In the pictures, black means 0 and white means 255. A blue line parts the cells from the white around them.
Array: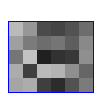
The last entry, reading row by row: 123
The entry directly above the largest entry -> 123
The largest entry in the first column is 186
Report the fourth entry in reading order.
69
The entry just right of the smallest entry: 50
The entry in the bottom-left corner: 165
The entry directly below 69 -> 117
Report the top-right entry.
109
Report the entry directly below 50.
179

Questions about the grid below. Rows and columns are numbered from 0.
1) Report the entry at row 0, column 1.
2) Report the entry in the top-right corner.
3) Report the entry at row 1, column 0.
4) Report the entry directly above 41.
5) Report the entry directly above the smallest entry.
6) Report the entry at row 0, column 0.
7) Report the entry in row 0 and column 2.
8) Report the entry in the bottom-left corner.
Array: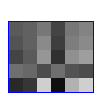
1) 97
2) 131
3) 83
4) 111
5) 111
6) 90
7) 119
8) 41

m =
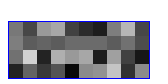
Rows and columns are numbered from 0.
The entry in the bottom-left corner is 35
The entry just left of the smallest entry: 84
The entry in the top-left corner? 120
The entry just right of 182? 71
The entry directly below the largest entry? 100
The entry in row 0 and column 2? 153
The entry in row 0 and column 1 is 71
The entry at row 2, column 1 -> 210
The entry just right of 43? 29
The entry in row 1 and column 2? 100
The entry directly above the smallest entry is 153

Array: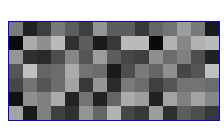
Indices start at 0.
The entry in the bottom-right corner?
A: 56
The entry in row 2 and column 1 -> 48
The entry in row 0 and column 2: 63
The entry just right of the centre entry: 78
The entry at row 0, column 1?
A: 34
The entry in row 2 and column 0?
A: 149
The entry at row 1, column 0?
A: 10
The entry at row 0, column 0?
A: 122
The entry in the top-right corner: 26
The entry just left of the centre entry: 108
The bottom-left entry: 163
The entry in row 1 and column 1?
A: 171
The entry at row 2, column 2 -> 42
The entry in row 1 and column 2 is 143

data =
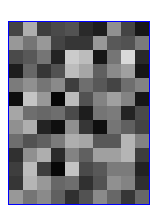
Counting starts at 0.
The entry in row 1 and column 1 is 117
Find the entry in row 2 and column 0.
74
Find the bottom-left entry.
152
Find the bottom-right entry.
103
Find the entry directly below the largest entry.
160
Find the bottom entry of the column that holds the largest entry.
54
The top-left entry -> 68
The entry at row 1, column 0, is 152
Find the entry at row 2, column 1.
88
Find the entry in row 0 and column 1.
174
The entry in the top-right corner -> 23
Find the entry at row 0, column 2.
62
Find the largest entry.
217
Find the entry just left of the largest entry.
117
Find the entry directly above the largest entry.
82

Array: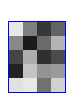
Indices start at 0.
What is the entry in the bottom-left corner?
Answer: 225
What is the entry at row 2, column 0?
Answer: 69
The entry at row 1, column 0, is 136
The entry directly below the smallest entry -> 174
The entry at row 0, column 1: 128
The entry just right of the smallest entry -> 106

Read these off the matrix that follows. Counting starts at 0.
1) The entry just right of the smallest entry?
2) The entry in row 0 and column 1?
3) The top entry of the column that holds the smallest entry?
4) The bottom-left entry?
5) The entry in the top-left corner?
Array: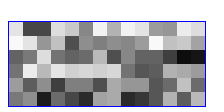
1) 21
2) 71
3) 236
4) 121
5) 228

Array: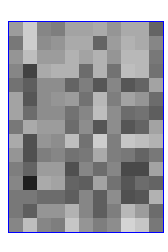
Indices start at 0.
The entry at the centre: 141
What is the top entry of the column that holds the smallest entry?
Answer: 205
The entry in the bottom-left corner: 134
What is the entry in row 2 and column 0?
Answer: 149
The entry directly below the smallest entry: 120
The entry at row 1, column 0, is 120
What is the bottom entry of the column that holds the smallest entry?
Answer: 190
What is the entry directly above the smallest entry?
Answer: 100
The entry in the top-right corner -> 100
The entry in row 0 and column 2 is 134
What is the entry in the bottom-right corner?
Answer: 120
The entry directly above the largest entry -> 184
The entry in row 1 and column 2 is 141
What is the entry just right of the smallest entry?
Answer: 170
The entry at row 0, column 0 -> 156
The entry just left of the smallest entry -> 134
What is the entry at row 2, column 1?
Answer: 190
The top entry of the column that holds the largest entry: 170
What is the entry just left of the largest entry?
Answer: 141
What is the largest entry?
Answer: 212
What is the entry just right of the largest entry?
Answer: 198
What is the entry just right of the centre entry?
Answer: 86
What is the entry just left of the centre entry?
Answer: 108
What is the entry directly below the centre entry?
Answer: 114
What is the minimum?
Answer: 31

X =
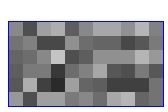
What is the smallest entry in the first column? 87
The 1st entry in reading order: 136
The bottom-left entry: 152
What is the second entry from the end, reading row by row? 101
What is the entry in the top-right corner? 129
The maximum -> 196
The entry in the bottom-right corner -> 115
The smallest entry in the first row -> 79
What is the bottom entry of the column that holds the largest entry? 159
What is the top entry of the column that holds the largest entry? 174
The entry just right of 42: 159
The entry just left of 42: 64
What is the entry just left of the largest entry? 136
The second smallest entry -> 56
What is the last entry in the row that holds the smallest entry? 115
